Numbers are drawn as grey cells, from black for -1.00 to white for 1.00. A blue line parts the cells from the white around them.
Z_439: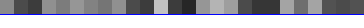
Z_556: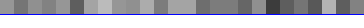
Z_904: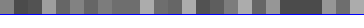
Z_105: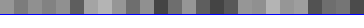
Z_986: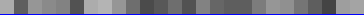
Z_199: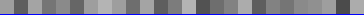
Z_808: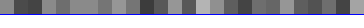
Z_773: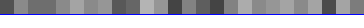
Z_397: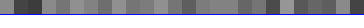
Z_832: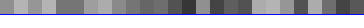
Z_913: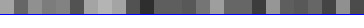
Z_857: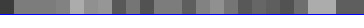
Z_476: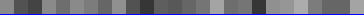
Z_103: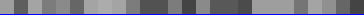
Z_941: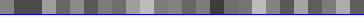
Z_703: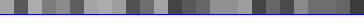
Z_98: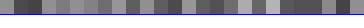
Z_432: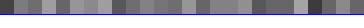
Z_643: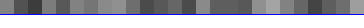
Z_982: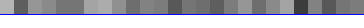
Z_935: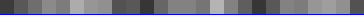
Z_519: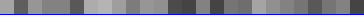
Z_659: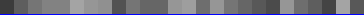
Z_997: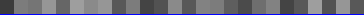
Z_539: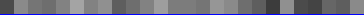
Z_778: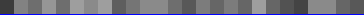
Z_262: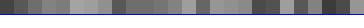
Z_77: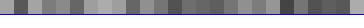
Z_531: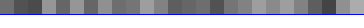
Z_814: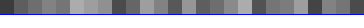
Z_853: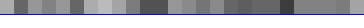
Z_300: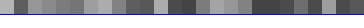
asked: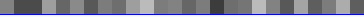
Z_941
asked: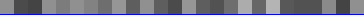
Z_98
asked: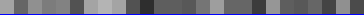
Z_913
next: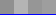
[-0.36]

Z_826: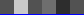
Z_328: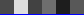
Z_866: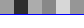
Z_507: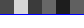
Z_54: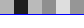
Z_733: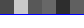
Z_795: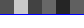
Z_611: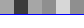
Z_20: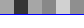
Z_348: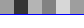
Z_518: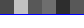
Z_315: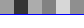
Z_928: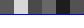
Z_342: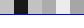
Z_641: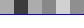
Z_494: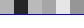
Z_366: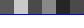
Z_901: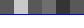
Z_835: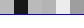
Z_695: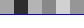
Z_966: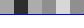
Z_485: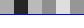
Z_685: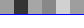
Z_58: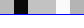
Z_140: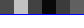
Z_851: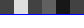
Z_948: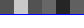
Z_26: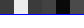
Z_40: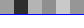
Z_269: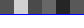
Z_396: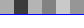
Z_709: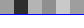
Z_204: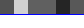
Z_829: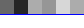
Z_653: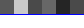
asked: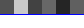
Z_795
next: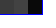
[-0.42]
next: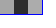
[0.12]
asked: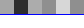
Z_966
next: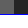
[-0.31]
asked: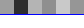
Z_40

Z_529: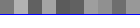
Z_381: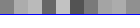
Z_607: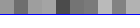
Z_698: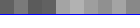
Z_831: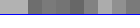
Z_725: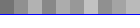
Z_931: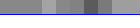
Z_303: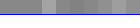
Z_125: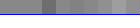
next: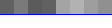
[0.29]
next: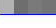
[-0.19]
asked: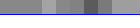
Z_931

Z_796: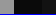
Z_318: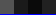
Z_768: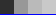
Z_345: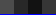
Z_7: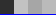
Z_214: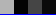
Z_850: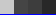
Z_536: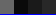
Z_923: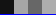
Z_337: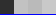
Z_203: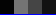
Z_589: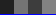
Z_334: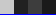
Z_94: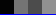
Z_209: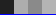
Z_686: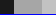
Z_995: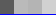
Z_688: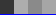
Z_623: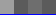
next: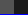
[-0.92]
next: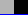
[-0.46]
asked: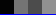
Z_94
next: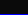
[-0.86]
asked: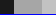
Z_686
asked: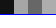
Z_923

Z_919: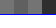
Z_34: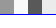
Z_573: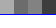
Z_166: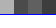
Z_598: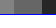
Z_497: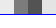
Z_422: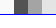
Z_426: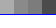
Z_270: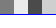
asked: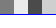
Z_270
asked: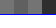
Z_919
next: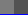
[0.79]
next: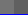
[-0.09]
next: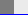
[-0.41]

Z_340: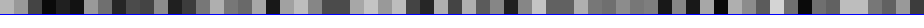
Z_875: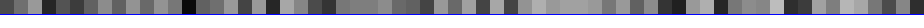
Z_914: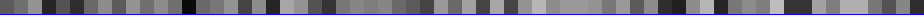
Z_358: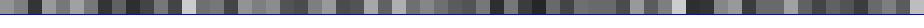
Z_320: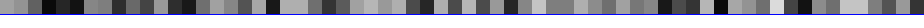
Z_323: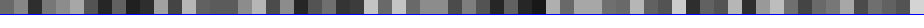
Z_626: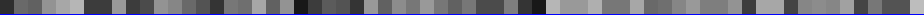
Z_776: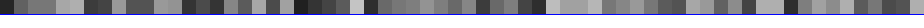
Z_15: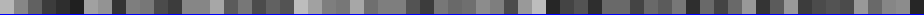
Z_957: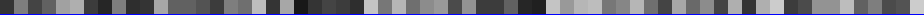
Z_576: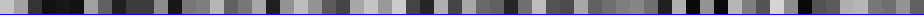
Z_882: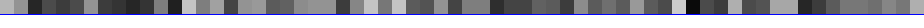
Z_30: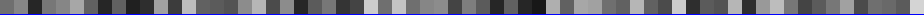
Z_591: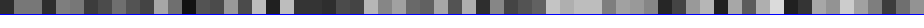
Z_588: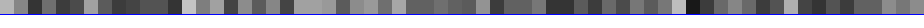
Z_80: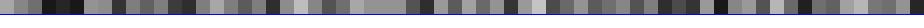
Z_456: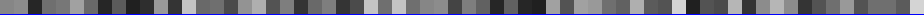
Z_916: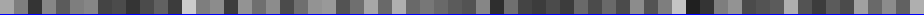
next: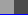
[-0.13]
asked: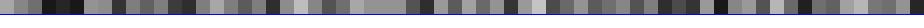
Z_80
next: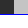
[-0.07]
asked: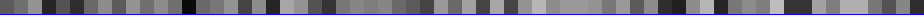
Z_914
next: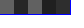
[0.26]

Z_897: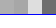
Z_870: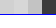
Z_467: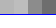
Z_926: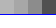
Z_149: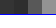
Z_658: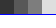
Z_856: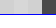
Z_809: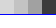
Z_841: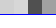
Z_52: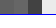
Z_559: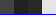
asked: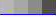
Z_926
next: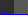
[0.15]
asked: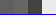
Z_52
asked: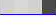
Z_856
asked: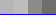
Z_467

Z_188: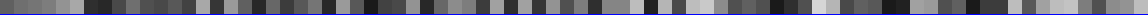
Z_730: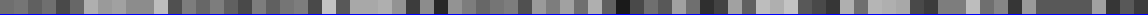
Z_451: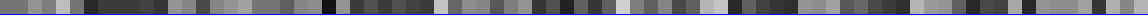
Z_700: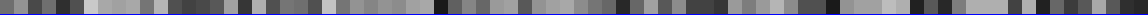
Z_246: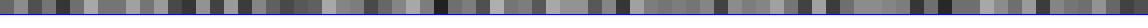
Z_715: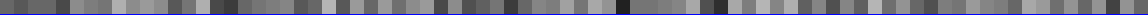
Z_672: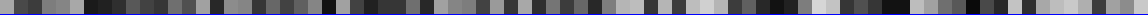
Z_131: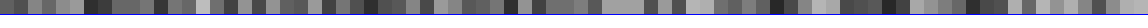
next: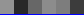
[0.26]
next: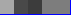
[0.48]
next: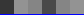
[0.26]

